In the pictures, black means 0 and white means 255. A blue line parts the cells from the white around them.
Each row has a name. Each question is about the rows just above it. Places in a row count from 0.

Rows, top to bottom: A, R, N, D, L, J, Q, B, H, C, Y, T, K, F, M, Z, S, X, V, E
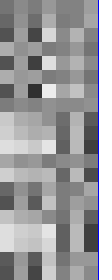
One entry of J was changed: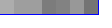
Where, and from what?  1, [152]
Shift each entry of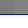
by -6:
[118 124]
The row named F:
[103 145 116 166 124 130 166]

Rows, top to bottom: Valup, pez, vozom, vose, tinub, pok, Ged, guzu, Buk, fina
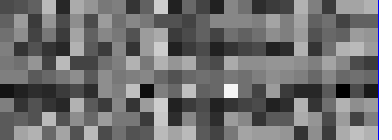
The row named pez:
[ 97 156  59 149  75 142  75 156 112 135 120  82  82  67  97 135 135 135
 127 164 127 164  97 112  67  97  97]
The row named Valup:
[ 75  82  97 186  39 171 149 120 127  52  97 205  33 104  67  33 135 112
  45  59  67 178 127  59 164 164 178]
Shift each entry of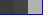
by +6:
[ 65  73 184]

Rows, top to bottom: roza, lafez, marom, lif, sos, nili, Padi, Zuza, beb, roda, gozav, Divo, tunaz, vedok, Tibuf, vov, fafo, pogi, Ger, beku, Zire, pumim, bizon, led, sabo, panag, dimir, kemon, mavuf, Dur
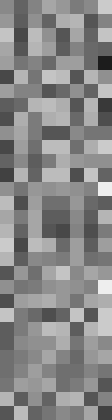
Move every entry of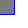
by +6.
[129]
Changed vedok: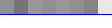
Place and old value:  7, [238]
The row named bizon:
[196 123 105  78  99 196  85 203]
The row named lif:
[166  85 181 158  93 131 105  99]

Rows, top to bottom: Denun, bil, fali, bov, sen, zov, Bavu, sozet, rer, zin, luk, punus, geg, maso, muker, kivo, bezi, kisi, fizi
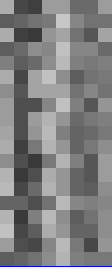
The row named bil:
[ 93 100 114 120 199 134 114 114]
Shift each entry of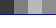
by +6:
[ 63 133 191 147]
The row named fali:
[172  63  57 149 164 114  86 164]
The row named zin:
[164  78 149 185 127 100 106 120]
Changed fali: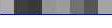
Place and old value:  4, [164]

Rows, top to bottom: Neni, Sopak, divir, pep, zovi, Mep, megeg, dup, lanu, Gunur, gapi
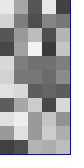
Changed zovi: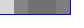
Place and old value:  1, [126]
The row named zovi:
[216 126 113 113 126]

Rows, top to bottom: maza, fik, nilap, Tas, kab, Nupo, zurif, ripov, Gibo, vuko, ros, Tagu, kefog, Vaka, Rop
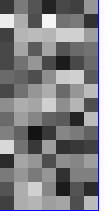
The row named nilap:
[ 64 181 187 181 208 208 158]
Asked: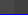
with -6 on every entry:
[66 58]
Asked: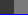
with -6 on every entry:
[ 50 116]
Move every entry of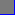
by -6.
[116]
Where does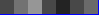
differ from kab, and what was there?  4, [27]
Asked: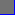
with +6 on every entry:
[120]

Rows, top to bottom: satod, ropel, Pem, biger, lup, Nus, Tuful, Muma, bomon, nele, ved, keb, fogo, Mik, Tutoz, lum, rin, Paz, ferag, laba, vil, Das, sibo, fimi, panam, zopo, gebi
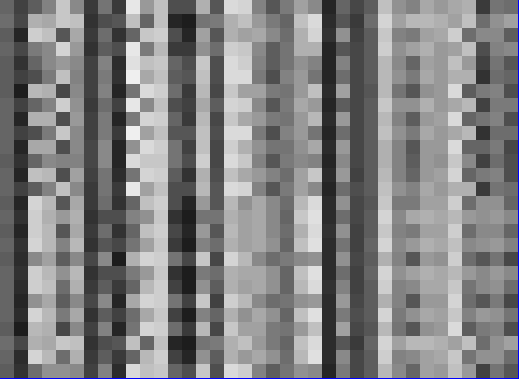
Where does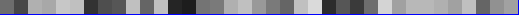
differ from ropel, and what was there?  34, [109]
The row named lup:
[ 93  50 101 137 153 137  65 130  44 224 192 199 101  78 199  78 218 206
 130  93 116 145 130  37 130  71  93 184 137 101 161 153 192 153  65 116
  86]
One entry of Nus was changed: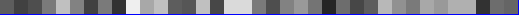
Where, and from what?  15, [78]
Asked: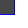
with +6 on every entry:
[77]
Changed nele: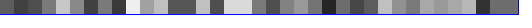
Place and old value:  0, [101]
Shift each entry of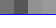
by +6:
[122  92 151 159]

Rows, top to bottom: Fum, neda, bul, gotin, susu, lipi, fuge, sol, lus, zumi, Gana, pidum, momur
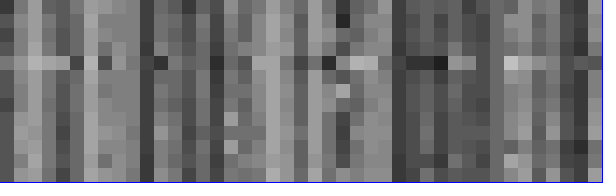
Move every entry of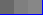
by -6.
[ 99 121 129]
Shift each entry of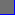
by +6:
[118]
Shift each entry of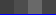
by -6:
[57 71 99 63]
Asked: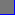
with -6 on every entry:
[113]
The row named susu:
[119 148 178 164 156  69 178  77 148 119  69  51 119  97 105  45 105  84
 164 164 119  69 112  45 135 178 172 112  69  51  51  31 148 135  77 105
 192 164 141 127  77  90  84]
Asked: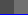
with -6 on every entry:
[ 71 106]

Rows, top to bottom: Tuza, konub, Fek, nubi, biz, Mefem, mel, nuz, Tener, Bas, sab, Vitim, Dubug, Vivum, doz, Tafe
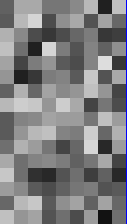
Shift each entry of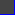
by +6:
[74]
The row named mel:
[ 97 177 103 163 137 149 192 149  68]
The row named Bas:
[ 90 149 184 192 131 124 205 103 177]
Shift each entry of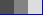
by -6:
[ 70 125 215]
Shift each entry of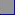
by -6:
[143]
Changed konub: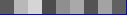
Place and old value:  8, [103]

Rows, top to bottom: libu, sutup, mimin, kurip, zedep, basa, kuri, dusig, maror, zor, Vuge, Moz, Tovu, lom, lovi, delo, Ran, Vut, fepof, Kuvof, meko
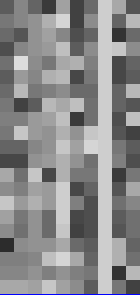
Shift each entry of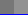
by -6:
[113 140]
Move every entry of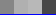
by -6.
[128 170 178  65]
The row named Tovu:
[168 112 198  71 176 119 119 206  58 119]

